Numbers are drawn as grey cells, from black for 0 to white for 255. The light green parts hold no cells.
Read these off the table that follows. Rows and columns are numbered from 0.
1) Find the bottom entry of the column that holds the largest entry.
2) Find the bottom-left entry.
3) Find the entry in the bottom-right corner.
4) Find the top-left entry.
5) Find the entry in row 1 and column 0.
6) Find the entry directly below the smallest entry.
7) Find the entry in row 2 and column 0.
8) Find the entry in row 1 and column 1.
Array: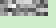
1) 105
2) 163
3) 65
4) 91
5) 163
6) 216
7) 148
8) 148

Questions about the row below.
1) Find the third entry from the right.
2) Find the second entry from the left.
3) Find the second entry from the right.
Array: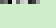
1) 36
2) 122
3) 63

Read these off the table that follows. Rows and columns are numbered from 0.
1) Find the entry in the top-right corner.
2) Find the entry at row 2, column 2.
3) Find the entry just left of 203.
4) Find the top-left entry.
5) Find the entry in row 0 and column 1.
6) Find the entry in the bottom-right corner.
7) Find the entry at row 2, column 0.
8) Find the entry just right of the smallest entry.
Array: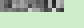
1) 162
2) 132
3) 102
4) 132
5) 102
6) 58
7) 132
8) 189

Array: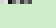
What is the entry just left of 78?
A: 139
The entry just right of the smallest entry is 109

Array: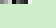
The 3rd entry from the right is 62
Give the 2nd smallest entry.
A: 36
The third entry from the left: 211
